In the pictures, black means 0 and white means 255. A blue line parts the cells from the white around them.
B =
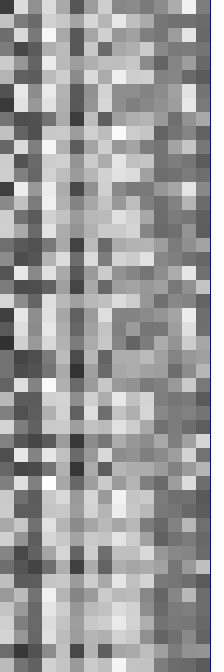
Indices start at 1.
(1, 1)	60
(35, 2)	223
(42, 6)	155
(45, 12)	115
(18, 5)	169
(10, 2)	100
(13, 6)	155
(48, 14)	105
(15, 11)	127
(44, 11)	141
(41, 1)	110
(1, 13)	172
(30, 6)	96
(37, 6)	156
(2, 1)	194
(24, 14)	223
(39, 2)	148
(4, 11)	203
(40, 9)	192
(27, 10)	172
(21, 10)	164
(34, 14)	155
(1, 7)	156
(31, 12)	113
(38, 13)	130
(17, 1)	207
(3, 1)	109
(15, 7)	167
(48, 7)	203
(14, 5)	172
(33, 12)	139
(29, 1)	184
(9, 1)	116
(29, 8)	173
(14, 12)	150
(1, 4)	219
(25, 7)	171
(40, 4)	165
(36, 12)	123
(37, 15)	92

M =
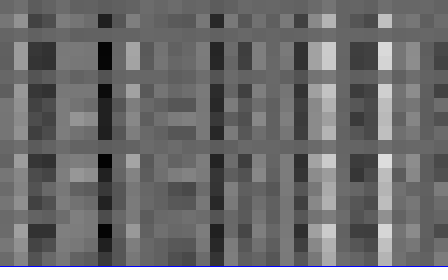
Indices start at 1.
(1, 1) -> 104
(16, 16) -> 84
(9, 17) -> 94
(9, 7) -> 140
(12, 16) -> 35
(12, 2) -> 157
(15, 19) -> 110
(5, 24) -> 202
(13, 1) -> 118
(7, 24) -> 195
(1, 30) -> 103
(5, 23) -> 162
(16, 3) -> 99
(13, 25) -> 106
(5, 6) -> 119
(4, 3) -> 55
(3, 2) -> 105
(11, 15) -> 103
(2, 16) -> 40
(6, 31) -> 99
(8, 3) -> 66
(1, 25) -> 100
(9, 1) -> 117
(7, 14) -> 110
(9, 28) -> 185
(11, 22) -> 97
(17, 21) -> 121
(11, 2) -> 110
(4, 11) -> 89
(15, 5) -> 125
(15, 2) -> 144
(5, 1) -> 95
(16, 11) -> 92
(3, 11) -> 104
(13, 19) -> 136
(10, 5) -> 125
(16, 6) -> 127
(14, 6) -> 97

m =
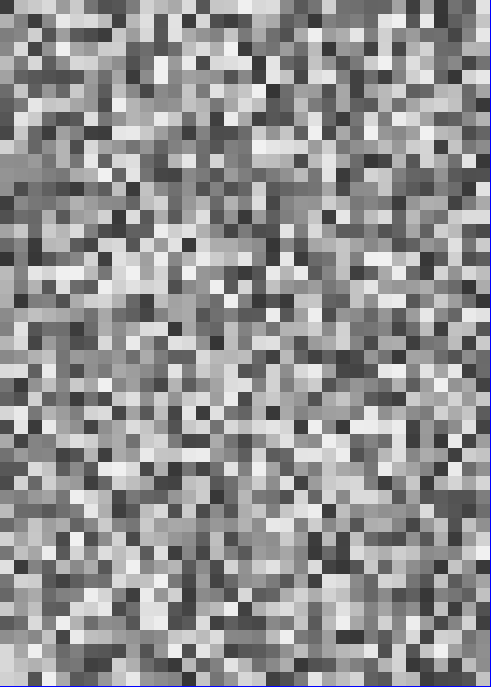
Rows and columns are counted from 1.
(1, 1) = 60
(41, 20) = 225
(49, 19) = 200
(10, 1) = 71
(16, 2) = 109
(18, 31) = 150
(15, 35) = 170
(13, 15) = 122
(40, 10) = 212
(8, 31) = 203
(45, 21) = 120
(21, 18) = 213
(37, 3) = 106
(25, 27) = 74
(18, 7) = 69
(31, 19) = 218
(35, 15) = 201
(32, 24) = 239
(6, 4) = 82
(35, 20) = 141
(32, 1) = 169
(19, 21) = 231
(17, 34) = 90
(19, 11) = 159
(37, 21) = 198
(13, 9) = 101
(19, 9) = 225
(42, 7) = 117
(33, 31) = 172
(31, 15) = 215
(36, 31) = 85
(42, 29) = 204
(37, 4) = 89
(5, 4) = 93
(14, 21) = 101
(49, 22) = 123
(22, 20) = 85
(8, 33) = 193
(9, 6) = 88
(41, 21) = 181

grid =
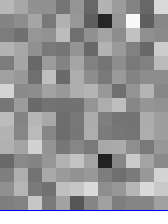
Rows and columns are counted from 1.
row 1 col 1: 184
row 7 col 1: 211
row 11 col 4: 148
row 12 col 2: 137
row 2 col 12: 135
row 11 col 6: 134
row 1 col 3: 145
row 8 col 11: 149
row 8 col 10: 135
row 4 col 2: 167
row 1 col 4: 145
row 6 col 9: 154
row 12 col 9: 134
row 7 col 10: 147
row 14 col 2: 181
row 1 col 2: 167
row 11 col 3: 210
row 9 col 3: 182
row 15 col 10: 133
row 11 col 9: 171
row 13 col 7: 153
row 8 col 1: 118
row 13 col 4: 169
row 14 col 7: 218
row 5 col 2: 166
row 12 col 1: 106
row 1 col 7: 103
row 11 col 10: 142
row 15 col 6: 86
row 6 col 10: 131
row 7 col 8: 152
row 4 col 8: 179
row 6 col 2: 153
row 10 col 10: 116

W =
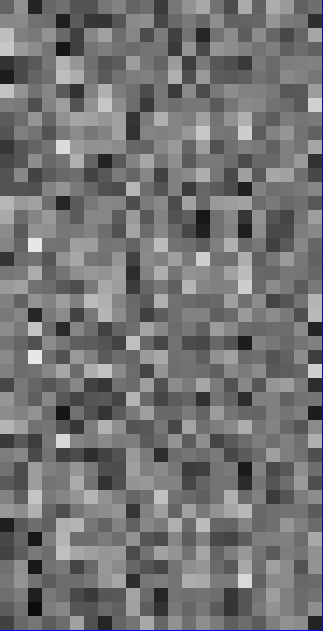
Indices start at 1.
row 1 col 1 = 99
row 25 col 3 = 81
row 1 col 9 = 131
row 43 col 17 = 54
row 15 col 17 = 157
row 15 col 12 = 137
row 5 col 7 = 111
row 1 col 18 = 170
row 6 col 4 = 111
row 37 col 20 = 112
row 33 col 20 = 159
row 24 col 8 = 66
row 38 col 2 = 88
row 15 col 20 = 121
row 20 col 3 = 172
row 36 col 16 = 115
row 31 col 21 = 105
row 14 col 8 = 81
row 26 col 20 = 84
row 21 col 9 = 157
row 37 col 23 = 91
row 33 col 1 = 125
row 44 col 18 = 85
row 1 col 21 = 154
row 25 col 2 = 101
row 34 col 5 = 121
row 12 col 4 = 105
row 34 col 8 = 78
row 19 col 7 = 118
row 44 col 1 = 92
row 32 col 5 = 216
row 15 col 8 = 134
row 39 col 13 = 134
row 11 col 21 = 128
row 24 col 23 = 36
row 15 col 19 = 108
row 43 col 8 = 86
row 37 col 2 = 141
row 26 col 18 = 106
